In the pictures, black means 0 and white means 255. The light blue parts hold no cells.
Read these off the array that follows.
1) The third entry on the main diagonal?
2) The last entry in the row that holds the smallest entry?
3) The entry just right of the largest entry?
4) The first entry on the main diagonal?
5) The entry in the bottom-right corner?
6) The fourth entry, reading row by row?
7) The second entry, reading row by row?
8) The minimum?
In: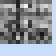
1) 104
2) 131
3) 63
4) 104
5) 119
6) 77
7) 90
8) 20

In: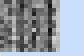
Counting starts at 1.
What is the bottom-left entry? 140
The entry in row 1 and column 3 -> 74
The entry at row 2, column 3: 114
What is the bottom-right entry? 195
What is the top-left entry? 140
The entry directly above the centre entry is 140
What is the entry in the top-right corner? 167
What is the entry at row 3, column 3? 74
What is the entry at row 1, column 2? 74
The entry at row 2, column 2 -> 140
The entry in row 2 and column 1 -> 127
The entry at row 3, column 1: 140

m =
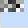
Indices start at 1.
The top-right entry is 176
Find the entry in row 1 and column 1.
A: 144
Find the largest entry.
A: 253
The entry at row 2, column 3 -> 201
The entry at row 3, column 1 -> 103

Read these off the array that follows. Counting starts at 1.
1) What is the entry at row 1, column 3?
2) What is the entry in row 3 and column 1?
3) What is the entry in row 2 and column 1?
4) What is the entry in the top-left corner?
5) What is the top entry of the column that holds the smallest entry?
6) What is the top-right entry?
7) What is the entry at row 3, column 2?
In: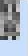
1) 125
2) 86
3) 86
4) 86
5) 112
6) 156
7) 59

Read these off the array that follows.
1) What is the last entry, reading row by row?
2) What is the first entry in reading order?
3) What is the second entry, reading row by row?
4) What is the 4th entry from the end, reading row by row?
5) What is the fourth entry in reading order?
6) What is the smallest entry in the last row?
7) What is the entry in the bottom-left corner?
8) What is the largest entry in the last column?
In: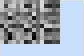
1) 67
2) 204
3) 134
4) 51
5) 191
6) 36
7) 204
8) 178

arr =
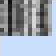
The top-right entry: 147
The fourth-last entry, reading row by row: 120
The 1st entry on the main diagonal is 67
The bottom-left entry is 120
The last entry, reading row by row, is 177
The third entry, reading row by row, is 16
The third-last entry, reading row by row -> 79
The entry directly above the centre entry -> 190
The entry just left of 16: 163
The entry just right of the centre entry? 132
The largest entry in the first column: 163
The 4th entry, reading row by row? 120
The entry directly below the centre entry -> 163
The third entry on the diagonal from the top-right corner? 67
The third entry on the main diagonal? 29
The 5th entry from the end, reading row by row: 190
